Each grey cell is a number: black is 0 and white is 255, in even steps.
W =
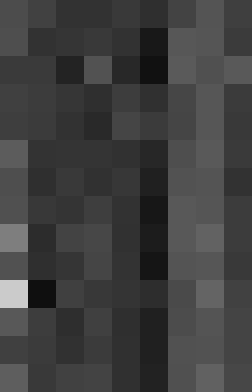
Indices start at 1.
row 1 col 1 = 76
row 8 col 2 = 56
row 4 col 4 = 47
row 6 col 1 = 92
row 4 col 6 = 48
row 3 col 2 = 58
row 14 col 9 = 71
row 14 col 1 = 94
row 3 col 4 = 82
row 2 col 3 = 53
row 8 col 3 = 52
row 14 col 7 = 80
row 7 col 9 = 50
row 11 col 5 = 52
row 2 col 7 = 87
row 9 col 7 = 88
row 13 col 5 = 48
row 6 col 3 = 52
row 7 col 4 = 49
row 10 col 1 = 81
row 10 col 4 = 69
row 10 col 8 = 86
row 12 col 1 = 88
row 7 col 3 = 57
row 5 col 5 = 69
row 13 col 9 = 68
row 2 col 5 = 50
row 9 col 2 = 44
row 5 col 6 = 59
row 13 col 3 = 49
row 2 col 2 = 50
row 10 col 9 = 57

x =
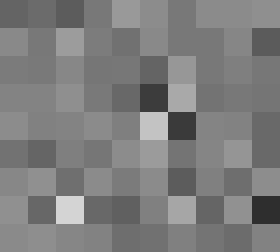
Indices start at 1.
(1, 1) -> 100
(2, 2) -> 120
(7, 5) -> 123
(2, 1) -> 137
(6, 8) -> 133
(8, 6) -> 128
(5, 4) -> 139
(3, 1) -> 123
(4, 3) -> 143
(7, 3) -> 111
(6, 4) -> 118
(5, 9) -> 130
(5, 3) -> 131
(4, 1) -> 131
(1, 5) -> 153
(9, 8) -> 116
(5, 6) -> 195
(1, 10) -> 143
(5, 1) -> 140
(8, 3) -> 212
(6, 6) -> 155
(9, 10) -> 130
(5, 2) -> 129
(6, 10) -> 105
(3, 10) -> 119
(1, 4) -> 120
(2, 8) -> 120

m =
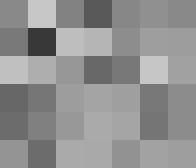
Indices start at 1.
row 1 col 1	137
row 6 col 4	169
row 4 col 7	140
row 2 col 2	56
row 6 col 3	170
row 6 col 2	108
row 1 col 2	199
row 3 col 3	151
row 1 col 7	137
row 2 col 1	121
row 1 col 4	89
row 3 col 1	192
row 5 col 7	140

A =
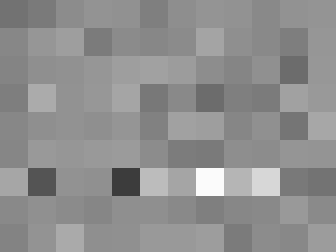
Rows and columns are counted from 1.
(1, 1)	114
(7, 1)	166
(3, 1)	132
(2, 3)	158
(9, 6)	153
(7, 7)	165
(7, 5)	60
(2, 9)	143
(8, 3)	139
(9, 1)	131
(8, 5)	143
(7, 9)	181
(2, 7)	139
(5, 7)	161
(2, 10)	137
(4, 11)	161
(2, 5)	139
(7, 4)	144
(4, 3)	146
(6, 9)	142
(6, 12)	148
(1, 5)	145
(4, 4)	151
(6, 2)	153
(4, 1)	126
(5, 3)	146
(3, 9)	133
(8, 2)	144
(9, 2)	147
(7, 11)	121
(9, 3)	170
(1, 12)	148
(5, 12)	167
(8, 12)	138

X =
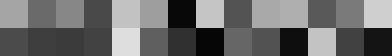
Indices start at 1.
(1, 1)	165
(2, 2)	62
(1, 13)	122
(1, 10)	169
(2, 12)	195
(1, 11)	175
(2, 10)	82
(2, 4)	66
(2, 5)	222

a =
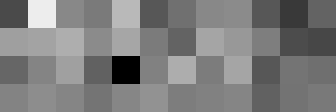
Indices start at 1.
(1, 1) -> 74
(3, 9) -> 165
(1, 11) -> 57
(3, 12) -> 111
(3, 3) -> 160
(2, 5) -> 166
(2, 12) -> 71
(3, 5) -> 0
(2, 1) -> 159
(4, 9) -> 133
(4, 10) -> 97
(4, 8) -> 129
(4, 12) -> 121
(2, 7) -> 99
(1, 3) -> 136
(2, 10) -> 126
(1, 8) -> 136

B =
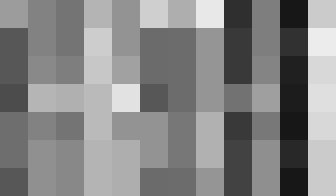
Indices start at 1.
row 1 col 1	156
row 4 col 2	181
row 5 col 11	23
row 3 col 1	87
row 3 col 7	108
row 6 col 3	136
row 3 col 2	137
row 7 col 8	149
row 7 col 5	174
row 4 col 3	176
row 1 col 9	47
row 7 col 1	87
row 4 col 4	186
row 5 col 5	147
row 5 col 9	57
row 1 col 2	130
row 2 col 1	87
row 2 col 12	236
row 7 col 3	136
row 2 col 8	149
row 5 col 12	216
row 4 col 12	223
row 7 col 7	108
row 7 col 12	203
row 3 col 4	199
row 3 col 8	149
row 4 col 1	76

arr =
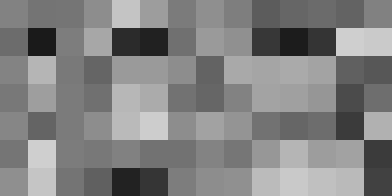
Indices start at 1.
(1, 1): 130
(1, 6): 157
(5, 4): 141
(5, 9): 148
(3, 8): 99
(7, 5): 34
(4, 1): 120
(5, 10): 114
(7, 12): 192
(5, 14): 177
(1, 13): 99
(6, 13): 162
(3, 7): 141
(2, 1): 108
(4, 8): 102
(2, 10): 55
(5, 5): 186
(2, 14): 202
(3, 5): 154
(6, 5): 129
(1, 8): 143
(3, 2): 181
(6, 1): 117
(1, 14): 129
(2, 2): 26
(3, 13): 96
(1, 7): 123
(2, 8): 154
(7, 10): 187
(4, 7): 114

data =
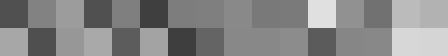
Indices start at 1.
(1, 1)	80
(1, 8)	127
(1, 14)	113
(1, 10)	121
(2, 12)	91
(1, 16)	178
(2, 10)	136
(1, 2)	130
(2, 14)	136
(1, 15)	187

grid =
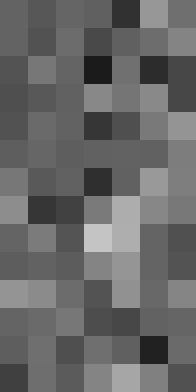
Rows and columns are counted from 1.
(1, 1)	99
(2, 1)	99
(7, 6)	153
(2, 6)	109
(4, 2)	88
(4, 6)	137
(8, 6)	135
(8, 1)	141
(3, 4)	27
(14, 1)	64
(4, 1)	79
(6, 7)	125
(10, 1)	93
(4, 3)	97
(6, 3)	94
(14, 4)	132
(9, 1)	100
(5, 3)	98
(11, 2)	139
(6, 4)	97
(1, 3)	101
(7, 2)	89
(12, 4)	77
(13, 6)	33
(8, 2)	54
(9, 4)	196
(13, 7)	106
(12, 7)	101

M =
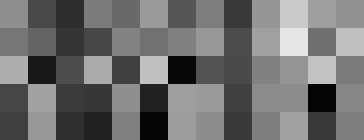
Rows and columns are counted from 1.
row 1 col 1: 143
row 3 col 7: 8
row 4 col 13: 135
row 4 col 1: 70
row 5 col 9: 57
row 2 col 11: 229
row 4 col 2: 162
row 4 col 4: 55
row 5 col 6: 5
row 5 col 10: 126
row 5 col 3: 48
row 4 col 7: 158
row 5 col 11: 161
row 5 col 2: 152
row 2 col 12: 112
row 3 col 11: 149
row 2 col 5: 130
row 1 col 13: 144
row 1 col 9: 57
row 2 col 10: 160
